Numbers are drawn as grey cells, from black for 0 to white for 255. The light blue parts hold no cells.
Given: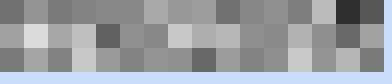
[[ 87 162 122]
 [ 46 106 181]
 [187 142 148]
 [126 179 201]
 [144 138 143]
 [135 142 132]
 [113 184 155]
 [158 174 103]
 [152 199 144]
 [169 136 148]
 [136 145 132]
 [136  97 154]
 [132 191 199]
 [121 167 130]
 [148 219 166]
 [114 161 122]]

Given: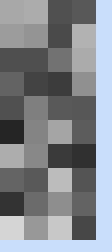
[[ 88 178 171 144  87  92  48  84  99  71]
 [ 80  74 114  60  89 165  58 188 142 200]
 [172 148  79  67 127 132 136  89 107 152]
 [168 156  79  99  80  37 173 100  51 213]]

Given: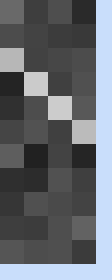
[[ 42  57  76  80  88 187  37  63  67  98  59]
 [ 78  60  71  64 204  64  67  81  74  78  79]
 [ 62  67  66 203  77  82  33  44  80  60  77]
 [105  76 183  36  48  69  94  47  54  62  85]]

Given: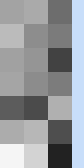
[[109 123  66 124 176  78  34]
 [170 141 149 140  75 183 211]
 [163 187 161 165  92 172 245]]

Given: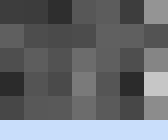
[[148  83 133 198 140]
 [ 61  95  78  43  71]
 [ 92  96  95  85  90]
 [ 87  76 108 122 108]
 [ 46  74  82  74  89]
 [ 60  77  93  84  88]
 [ 61  95  78  43  71]]

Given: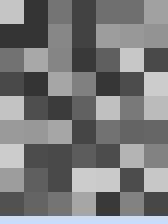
[[160 146  73 204 188 103 130 198  70]
 [111 152 200  76 121 100 181  75 131]
 [112 156  96  54 193 114  76 202  57]
 [ 66  66  56 127  98  68  92 204 166]
 [117 135 133 167  60 165  74  73 117]
 [ 52  52 168  51  79 152  76  95 100]
 [196  52 113  74 195 154 205 157  81]]
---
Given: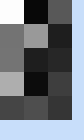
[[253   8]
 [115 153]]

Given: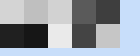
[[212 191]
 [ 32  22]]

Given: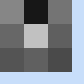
[[134  23]
 [103 193]]

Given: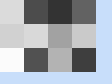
[[219  76]
 [209 217]]

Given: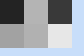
[[ 35 180]
 [162 177]]

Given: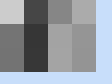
[[204  70]
 [116  54]]
